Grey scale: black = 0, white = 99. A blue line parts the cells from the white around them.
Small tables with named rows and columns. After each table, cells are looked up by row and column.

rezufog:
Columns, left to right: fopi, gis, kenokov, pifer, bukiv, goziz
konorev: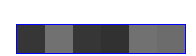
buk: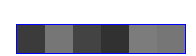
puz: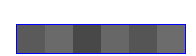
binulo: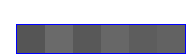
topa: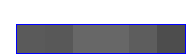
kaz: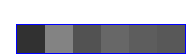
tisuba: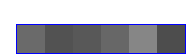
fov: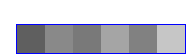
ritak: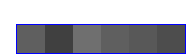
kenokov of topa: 40
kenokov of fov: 47
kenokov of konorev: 21
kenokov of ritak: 43
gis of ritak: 25
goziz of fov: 77
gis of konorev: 44
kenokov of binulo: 34
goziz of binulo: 38
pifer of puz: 40
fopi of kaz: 19
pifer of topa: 40
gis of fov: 53

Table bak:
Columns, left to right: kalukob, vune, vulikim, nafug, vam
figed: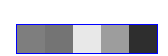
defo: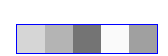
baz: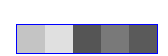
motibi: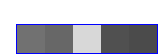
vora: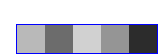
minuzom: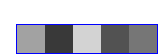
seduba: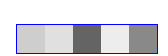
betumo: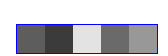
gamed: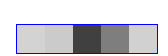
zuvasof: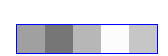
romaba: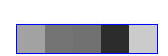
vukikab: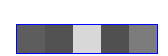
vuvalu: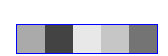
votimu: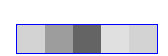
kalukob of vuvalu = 66
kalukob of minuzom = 63
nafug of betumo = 41
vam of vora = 17
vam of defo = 62
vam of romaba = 79
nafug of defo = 97
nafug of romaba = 17

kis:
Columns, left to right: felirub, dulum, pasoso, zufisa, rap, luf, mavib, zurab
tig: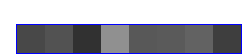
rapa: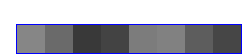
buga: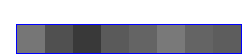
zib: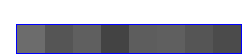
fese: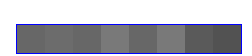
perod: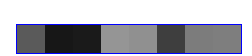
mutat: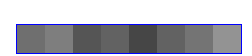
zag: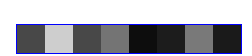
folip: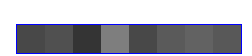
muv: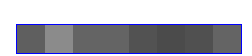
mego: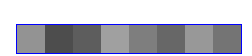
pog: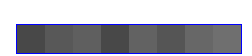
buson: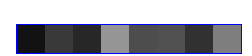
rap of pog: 38
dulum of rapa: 41
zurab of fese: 32
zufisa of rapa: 26
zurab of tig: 24
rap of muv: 32
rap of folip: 28
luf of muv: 29
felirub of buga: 46
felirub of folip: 28
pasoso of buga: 22
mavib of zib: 33
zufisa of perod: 58
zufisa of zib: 26
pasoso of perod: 10
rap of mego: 49
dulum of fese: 42
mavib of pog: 40
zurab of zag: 10
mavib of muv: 31
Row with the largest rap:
perod

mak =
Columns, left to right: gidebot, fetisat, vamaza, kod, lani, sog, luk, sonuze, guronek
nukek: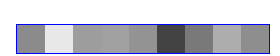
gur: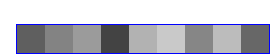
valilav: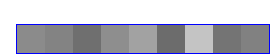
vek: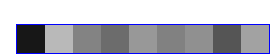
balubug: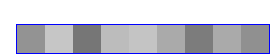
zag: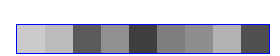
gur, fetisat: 51
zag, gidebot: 79
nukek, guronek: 55
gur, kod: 26
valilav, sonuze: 45
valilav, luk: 76
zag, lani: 24
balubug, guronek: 56
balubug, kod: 73
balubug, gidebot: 57
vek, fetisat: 72
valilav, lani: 63
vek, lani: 59
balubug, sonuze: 66
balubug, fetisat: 77
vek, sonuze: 33
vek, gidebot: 9

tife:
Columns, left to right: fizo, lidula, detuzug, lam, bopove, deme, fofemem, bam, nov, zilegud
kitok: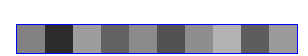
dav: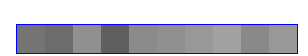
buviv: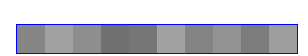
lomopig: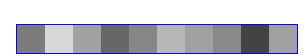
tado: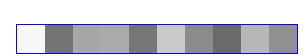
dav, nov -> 53
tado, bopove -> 46
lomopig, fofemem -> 62
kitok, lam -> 38
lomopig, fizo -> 48
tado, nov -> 71
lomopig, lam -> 40
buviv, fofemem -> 51
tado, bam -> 41
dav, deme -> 56
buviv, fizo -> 52
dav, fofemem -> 59
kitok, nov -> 36
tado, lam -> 66
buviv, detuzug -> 55
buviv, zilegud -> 61
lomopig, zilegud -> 62
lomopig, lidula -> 84
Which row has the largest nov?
tado

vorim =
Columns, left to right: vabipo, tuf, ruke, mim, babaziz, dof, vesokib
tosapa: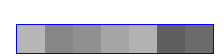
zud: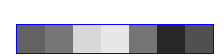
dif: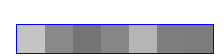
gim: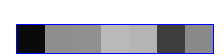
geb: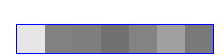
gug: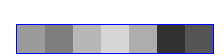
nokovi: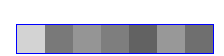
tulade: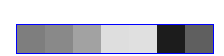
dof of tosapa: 37
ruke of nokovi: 58
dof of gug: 19
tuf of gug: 49
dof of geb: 62
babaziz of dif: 70
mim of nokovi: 49
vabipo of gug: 60
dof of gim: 24
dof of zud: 15
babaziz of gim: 70
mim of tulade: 86
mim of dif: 52
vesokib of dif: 48
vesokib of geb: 47
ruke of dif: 45
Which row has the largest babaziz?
tulade

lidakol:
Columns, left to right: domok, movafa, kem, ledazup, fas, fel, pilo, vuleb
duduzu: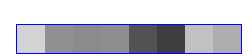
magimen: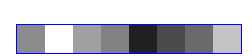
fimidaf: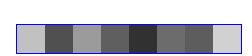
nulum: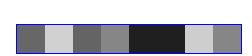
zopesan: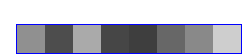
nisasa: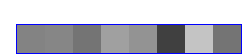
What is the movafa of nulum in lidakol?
81
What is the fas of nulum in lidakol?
12
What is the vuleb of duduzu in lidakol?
67
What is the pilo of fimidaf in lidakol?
36
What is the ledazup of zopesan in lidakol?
27
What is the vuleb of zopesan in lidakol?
80
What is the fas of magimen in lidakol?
13
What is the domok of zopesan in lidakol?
56
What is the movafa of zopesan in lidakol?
30
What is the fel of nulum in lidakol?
12
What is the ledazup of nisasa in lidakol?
62
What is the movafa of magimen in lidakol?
99
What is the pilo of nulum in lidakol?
80
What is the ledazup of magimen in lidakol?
50
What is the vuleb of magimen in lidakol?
76
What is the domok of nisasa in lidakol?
51
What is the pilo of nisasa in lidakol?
76
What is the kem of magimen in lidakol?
62
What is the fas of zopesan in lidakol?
24

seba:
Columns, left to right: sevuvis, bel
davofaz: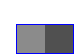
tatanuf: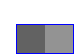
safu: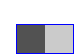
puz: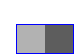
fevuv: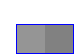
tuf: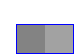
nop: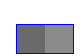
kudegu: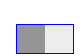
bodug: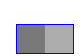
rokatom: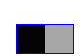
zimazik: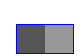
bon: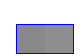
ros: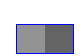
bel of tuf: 63
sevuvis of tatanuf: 38
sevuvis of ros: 57
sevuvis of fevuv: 58
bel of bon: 55
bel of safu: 79
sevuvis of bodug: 47
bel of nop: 54
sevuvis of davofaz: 54
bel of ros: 39
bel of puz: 36
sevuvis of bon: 53
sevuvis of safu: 32
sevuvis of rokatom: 1
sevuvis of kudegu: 58
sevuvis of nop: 41
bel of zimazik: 59
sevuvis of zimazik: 33
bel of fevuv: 50
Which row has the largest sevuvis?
puz

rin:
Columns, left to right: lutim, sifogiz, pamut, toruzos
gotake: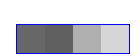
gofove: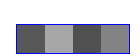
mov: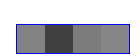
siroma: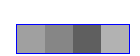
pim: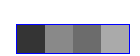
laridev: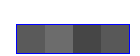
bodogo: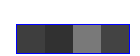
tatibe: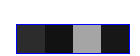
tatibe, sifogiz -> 7
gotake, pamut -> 68
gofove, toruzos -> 51
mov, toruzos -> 52
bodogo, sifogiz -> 19
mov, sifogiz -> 25
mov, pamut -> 48
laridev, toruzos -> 34
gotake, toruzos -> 83
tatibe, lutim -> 17
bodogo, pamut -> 47
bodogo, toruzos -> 26
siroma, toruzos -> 69
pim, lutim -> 20
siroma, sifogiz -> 52
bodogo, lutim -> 24
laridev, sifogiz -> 42
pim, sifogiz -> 53
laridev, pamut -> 27
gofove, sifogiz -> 65

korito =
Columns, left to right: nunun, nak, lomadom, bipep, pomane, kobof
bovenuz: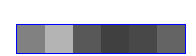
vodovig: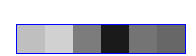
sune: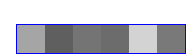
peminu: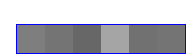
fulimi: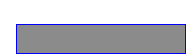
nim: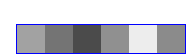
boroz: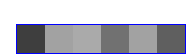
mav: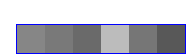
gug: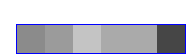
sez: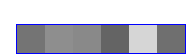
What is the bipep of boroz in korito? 44
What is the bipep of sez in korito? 39
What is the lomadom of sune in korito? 45
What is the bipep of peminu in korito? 64
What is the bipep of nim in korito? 56
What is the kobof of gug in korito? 27
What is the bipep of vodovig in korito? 10
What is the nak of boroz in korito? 63
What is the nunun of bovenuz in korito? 50
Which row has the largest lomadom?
gug

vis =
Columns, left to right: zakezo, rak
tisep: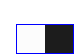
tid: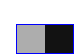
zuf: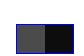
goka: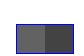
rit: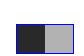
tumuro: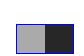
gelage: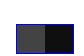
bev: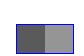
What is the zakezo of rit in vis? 16
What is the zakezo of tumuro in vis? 66
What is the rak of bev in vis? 58
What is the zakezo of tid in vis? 67
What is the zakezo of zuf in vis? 29
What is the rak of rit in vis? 69
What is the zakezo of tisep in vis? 98
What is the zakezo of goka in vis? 38
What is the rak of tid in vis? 7
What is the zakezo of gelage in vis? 26
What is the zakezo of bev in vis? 35
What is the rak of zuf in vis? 5
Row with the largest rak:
rit

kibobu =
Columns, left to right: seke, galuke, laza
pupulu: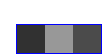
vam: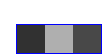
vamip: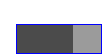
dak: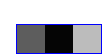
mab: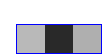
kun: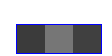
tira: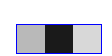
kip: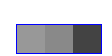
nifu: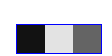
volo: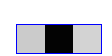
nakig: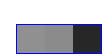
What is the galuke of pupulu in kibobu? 59
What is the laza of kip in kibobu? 26
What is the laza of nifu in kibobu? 39
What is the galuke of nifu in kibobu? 88
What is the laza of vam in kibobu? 28
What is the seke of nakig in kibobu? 56
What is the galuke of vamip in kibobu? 29
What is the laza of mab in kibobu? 68
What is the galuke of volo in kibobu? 1
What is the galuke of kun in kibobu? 46
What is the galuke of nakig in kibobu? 54
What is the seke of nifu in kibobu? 7
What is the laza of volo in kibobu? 82
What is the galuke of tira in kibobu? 10
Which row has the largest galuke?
nifu

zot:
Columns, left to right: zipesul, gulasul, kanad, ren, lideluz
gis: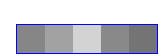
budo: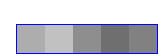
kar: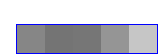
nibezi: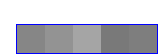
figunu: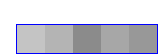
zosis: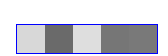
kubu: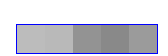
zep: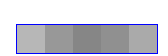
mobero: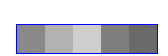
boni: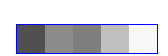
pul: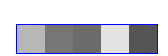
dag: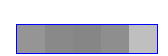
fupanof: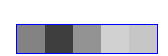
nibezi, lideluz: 49
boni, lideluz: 96
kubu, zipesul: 73
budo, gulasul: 75
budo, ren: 43
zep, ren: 56
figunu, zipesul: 76
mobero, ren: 49
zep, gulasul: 59
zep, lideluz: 66
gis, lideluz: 45
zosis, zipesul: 84
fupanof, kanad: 57
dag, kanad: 52
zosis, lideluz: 47
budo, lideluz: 50
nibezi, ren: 47
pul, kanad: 42
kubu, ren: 53
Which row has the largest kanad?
zosis

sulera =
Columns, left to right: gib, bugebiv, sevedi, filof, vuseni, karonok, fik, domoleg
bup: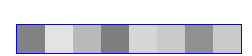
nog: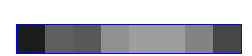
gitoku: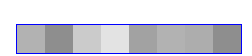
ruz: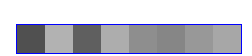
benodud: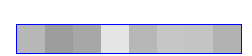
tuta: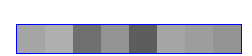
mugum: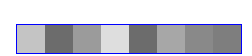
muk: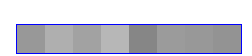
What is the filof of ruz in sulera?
67
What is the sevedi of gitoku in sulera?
79
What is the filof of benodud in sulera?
89
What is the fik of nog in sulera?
51
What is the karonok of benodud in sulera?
77
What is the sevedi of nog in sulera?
34
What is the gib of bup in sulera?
51
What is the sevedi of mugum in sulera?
60

